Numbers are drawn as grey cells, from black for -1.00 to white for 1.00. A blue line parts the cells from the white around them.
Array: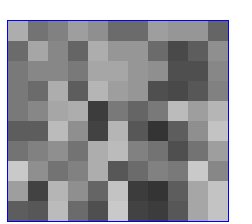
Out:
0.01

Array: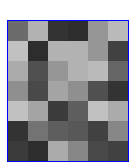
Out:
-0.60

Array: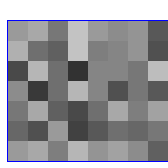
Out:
-0.07

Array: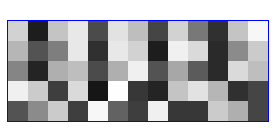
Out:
0.54

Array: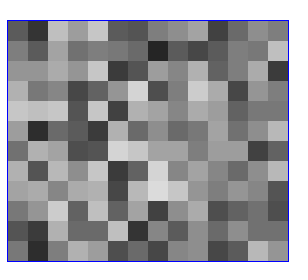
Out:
0.50
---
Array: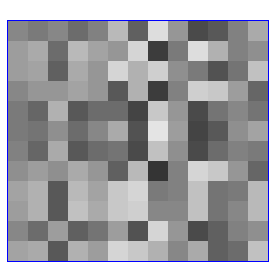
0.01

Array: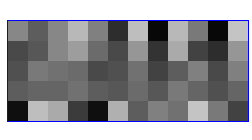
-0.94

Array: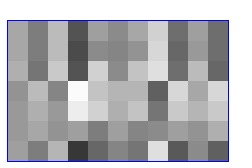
0.25

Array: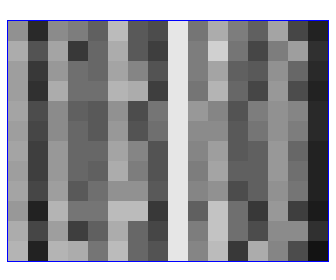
-0.45

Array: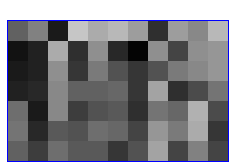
0.07

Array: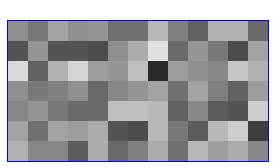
0.39

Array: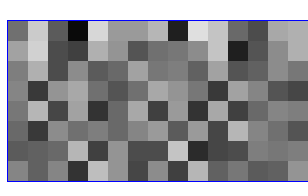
0.32

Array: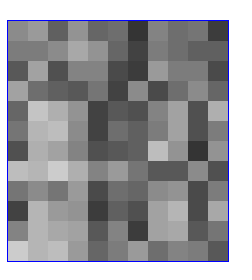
-0.08

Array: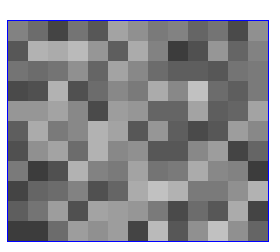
-0.42
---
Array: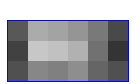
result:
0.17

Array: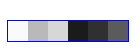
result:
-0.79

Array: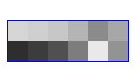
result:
0.41

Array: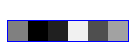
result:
0.89

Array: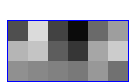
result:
-0.91

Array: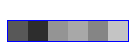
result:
0.32

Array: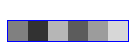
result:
-0.28
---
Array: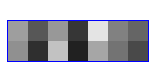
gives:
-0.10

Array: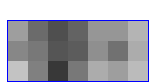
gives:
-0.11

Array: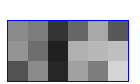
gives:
0.44

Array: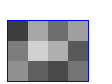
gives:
0.37

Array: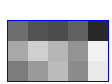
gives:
0.15

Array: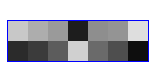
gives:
-0.39
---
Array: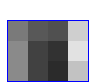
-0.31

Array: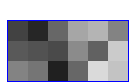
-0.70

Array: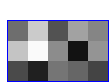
0.59

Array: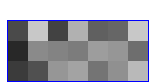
0.57

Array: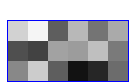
0.92

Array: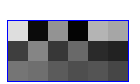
-0.91

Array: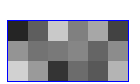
-0.26
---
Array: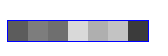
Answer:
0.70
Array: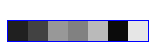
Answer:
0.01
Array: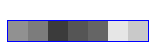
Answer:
-0.33
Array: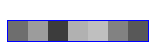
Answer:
0.39
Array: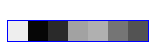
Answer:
0.27
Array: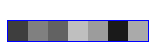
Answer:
0.50
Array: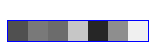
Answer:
0.55
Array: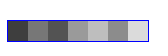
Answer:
0.21
